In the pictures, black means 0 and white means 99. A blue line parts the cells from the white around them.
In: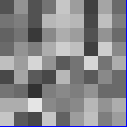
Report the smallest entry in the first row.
25
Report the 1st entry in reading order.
32
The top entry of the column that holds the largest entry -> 32
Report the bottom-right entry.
61
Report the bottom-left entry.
77
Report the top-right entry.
41
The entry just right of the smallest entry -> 49
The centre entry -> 35
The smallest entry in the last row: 28
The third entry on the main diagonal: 22
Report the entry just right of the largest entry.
53
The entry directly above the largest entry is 19
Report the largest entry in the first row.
77
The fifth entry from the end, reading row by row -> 38
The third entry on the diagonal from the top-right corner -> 32
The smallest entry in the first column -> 28
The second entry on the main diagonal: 49
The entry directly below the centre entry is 71
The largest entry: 89
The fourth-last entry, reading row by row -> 61
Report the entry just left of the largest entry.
67
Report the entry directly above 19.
35
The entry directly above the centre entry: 80
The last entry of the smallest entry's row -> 41

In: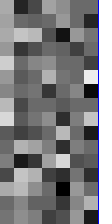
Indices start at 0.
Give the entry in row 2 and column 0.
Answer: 66
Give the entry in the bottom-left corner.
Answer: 45
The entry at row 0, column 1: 14
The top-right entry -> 41
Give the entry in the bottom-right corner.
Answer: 10
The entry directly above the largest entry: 25
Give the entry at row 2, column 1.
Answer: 76
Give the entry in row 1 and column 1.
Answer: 41
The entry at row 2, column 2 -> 72
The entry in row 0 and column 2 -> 28
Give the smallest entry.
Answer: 0
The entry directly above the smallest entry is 18
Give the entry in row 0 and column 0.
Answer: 66
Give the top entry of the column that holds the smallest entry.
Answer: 55
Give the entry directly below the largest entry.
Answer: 4
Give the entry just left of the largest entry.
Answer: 41
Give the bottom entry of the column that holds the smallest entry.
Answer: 31
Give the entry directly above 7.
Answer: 59

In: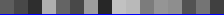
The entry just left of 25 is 45
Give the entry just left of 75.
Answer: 15

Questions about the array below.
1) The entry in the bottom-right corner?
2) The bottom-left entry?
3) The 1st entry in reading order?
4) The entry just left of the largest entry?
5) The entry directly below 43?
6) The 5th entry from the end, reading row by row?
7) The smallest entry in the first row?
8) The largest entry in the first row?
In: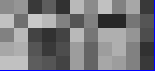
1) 22
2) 75
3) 54
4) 43
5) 72
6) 39
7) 19
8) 75

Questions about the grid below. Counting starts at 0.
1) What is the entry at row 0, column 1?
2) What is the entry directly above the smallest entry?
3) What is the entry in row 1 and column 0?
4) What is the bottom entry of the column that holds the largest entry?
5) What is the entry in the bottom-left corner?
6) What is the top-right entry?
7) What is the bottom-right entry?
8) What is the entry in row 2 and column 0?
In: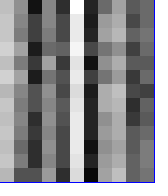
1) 56
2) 14
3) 77
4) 85
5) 71
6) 41
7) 45
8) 77

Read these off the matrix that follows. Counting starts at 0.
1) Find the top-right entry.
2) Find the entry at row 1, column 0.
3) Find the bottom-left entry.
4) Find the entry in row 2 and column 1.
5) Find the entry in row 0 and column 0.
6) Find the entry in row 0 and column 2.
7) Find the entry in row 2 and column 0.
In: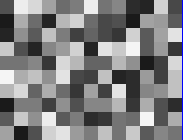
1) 28
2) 10
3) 63
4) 56
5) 31
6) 84
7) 14

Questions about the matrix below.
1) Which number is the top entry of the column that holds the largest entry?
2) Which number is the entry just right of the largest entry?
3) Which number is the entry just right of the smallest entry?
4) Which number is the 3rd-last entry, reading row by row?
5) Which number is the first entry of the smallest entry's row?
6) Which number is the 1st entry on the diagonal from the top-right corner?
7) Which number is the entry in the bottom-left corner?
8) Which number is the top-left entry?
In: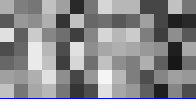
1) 83
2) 71
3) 43
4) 12
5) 40
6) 46
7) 75
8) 68

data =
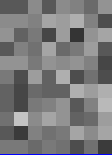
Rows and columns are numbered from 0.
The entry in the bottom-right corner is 23
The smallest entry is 20
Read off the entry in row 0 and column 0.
34
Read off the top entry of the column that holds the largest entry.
34
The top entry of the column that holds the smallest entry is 50
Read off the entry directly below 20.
47
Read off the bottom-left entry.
47
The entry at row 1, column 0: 54
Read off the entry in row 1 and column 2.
50
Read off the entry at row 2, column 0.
57
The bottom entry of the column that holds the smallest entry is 30
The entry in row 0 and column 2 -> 54
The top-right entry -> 57
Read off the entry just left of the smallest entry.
61
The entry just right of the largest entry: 54
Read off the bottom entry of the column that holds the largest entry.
47
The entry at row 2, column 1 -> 38
